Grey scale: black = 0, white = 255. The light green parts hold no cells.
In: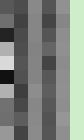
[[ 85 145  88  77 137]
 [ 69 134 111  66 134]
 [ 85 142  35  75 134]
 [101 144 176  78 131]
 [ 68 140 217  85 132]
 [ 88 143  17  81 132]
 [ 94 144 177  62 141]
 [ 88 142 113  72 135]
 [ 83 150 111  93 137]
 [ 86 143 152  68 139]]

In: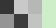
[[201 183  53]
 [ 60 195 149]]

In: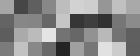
[[192 169 166  70  95 136 189 210 206 150]
 [118 139 100 135 133 103 198  54  63  49]
 [115  95  93 170 187 228 115 103 146 185]
 [204  94 123 194 136 105  36 160 119 225]]

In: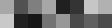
[[198 177 167  81 127 167  32  52]
 [ 96  75 201  32  22 115 152  74]]

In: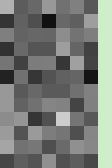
[[128  88 177  92 104 152 113]
 [ 95 158  52  97  79  17 104]
 [115 126 127  99 103 102 141]
 [101  65  49 105  85  85 158]
 [160  68 117  65 124 125  54]
 [101  21  34 113  54  83  97]
 [112 129 152  89 104  90  90]
 [ 68 128 152  98 113 133 130]
 [117  88 140 149  53  81 205]
 [ 79 134 155  83 154 125 117]
 [144 135 165 114 119  79 106]
 [ 93  72  70  94  83 144  80]]

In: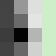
[[151 223  67]
 [106 228  68]
 [  3 181  60]
 [103 209  66]]
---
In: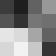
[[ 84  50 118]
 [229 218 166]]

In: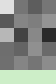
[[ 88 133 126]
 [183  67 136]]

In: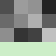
[[106 135 176]
 [142  52  65]]

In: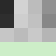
[[ 46 206 193]
 [198 187 201]]

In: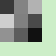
[[206 128  74]
 [146  92  17]]

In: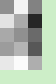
[[226 170  38]
 [169 144 106]]

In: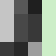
[[197  72  56]
 [197  72  56]]
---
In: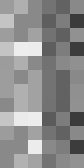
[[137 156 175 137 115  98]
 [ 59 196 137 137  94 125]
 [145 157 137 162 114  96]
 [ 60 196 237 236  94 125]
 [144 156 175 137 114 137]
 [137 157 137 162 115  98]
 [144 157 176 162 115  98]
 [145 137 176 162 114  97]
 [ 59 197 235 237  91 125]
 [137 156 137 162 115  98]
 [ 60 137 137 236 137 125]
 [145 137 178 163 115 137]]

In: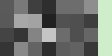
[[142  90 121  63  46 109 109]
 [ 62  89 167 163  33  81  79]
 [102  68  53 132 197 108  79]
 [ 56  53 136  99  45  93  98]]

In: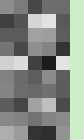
[[108 141 123  71 109]
 [ 89  64  84 213 226]
 [ 93  91  91 161 158]
 [ 52 116  72 143 132]
 [227 208 220  64  28]
 [ 93 130 107  93 139]
 [ 92 133 108 104 112]
 [ 75  92  70 162 191]
 [138 136 131 115 133]
 [147 174 156  51  47]]

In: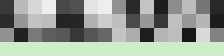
[[ 40  57 186 215 239  73  81 228 238 144  41 196  29 140 187 118]
 [ 28  43 150 194 189  35  37 177 205 190  74 152  55 192 151 182]
 [130 145  33 121  93  87  55  85 103 196 172  30 181 190  23 218]]

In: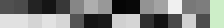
[[125  80  75  35  21  56 134 174 152   5   8 147 163 240 120]
 [ 76 225 225 212 226 214  84  20  25 208 213  47  18  72 208]]

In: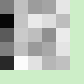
[[230 124 192 156 164]
 [189   7 196 234 221]
 [235  90 202 190 144]
 [228 128 190 154 168]
 [192  40 252 226 182]]
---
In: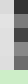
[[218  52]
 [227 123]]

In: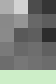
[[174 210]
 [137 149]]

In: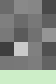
[[107 137]
 [127 107]]

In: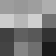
[[157 152]
 [204 183]]

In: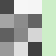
[[ 72 246]
 [165 140]]

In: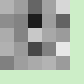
[[179 158]
 [141 131]]
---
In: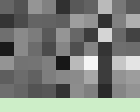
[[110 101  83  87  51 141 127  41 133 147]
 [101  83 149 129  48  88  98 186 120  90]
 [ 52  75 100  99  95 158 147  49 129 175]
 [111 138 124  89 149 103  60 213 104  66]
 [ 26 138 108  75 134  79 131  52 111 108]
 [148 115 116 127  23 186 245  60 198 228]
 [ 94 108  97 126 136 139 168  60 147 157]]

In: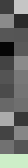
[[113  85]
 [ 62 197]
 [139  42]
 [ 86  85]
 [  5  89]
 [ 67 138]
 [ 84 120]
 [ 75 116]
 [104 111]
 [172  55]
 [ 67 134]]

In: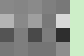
[[120 126 117 117 141]
 [136 133 138 127 120]
 [180 137 159 121 216]
 [ 84 126  73 125  46]]

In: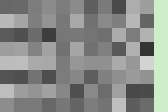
[[141 121 122 103 119 100 125 115 191  93 107]
 [103 105 125 139 124 139  94 122  74 173 158]
 [184 165 127 147 120 168 114 138 127 183 101]
 [ 90  80 107  62 119 120 116 111 172 124 178]
 [157 161 131 162 114 165 113 128  89 176  52]
 [188 189 170 168 123 150 144 145 171 151 211]
 [ 84  80 115  78 124 135  94 128 143 154 146]
 [189 157 148 161 135  79 137 108 160  73  75]]

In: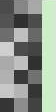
[[ 54 141  67]
 [ 76 134 168]
 [ 83  49  76]
 [109 191 104]
 [207  76  68]
 [170 192  49]
 [177  57 113]
 [199 180  53]]

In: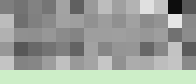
[[196 131 134 157 192 153 164 198 145 172 170 189 196 137]
 [126 115 130 117 163  96 154 189 160 179 224 194  13  87]
 [188 111 128 138 162 159 145 157 144 161 139 147 230 137]
 [177 144 143 151 139 132 158 158 159 156 151 158 113 140]
 [151  87 104 115 127  99 162 134 149 150 103 135 195  91]]
